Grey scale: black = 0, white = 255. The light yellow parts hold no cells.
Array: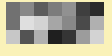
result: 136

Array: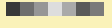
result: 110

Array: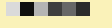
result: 15

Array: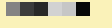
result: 60

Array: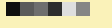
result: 90

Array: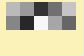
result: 154

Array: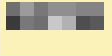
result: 155

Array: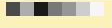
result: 173

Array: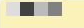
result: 65
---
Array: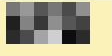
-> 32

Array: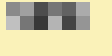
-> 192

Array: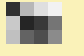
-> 201

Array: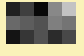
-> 105

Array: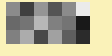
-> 105

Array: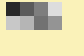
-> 200

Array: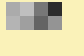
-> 180

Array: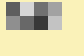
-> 143

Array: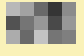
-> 82

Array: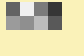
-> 155
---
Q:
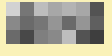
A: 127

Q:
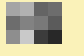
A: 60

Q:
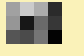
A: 117

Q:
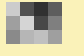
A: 192

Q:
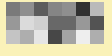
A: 229

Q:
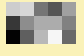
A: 184

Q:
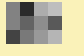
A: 153

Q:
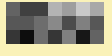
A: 109
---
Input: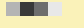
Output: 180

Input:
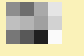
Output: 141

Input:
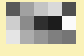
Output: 89

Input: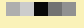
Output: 174

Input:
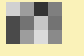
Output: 209

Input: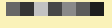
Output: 102

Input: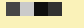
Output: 70
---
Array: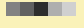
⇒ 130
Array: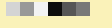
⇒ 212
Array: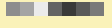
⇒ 141
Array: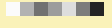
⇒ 251
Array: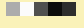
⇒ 172
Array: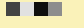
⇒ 67
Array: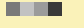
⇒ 121
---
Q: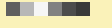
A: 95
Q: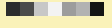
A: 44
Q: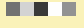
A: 114
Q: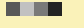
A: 88
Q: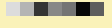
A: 220
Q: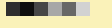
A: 46
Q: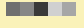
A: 111
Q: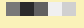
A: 120
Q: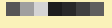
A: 86
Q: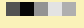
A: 82
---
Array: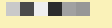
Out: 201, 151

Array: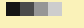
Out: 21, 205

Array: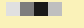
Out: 224, 191

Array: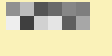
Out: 144, 167

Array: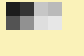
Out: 29, 231

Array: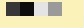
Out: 55, 154

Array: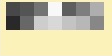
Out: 72, 135

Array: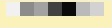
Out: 241, 210
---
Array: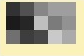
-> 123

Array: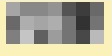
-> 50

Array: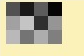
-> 47

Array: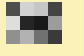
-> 25

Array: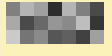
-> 190

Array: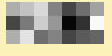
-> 49

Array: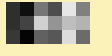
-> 190
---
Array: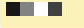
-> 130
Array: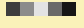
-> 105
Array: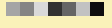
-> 101
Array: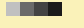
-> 106
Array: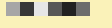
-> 87
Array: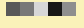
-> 120
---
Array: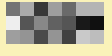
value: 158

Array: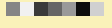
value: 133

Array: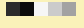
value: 43

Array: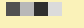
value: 81

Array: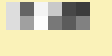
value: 221

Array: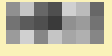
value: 155

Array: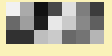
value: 49

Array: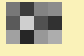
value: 161
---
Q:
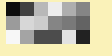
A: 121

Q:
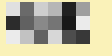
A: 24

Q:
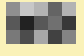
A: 112

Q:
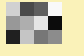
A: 229

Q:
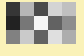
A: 98

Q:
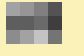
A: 106
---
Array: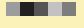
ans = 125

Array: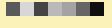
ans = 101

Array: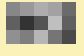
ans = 126

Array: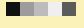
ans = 156

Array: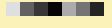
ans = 97

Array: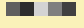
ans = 95
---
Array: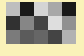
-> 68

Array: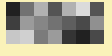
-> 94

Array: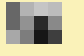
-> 146

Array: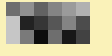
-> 86

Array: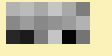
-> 146

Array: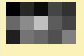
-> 192

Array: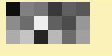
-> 96
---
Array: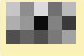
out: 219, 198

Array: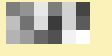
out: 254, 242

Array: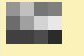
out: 232, 211

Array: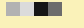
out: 219, 178

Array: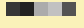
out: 193, 171

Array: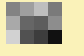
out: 210, 190
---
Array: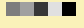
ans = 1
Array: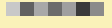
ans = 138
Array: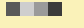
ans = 59
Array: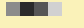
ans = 209
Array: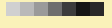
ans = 41
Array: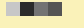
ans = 84
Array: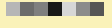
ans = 85
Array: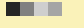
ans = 165
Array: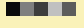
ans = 92
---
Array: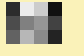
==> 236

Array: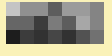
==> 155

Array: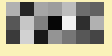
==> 189

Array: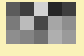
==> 210

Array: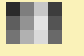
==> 126

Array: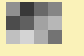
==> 56
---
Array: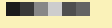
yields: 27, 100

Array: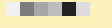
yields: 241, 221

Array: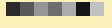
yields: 42, 193

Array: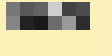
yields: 120, 45

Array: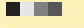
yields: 33, 87

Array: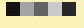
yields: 19, 39

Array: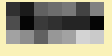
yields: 48, 202

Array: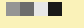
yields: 148, 25
